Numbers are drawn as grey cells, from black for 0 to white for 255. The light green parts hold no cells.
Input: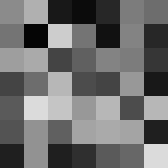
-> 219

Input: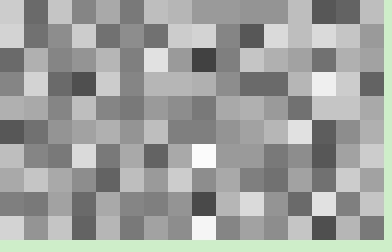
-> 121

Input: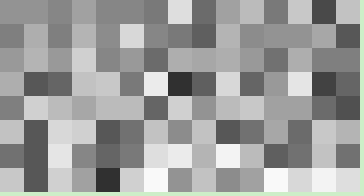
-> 222

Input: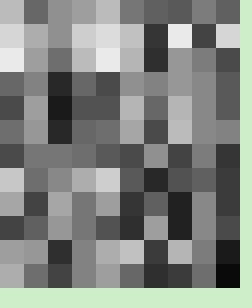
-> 10

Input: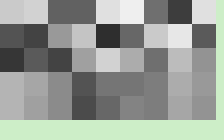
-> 147

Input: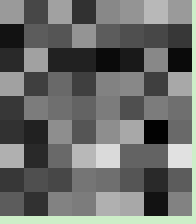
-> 130

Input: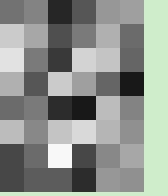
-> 144

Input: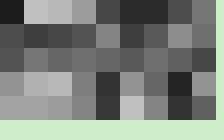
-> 96
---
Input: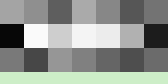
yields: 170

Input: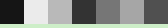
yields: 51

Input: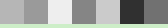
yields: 133

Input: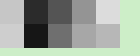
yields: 148

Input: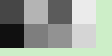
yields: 235

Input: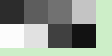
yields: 196
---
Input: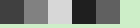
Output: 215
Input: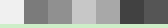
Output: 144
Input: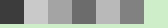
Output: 164
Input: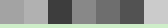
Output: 61
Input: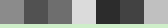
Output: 110
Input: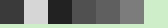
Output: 34
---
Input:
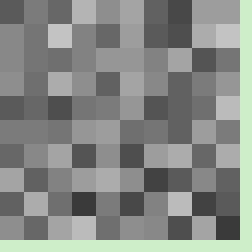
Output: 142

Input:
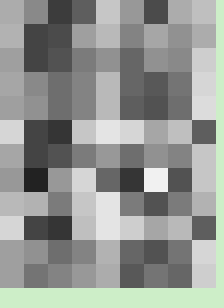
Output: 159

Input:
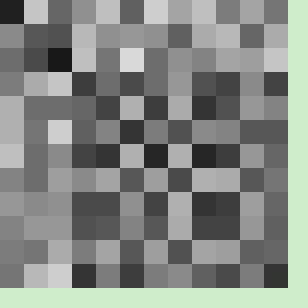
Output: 117

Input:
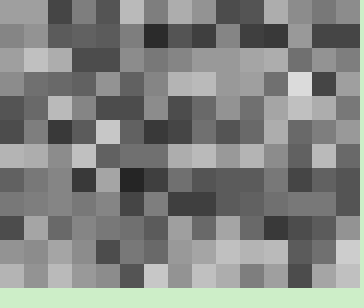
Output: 180

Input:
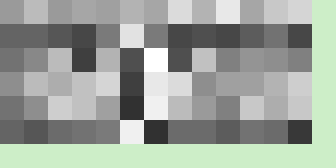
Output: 100

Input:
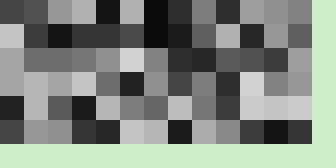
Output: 68
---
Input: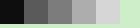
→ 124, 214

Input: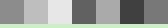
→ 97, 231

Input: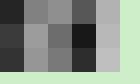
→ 109, 191

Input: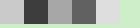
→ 167, 222

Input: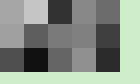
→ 122, 197

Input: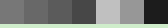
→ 71, 192

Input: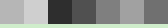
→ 80, 207

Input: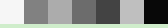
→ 108, 246

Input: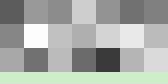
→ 175, 253

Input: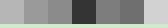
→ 52, 210
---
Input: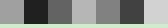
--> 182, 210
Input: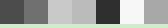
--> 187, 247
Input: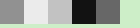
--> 194, 235
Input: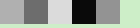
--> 219, 219
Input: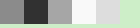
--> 166, 249
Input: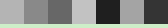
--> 194, 194
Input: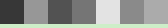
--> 117, 227
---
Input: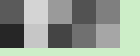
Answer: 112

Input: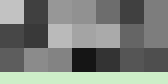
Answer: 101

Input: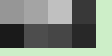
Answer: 70

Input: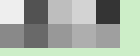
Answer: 174

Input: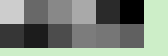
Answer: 118

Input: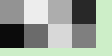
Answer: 216

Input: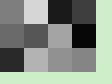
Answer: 165
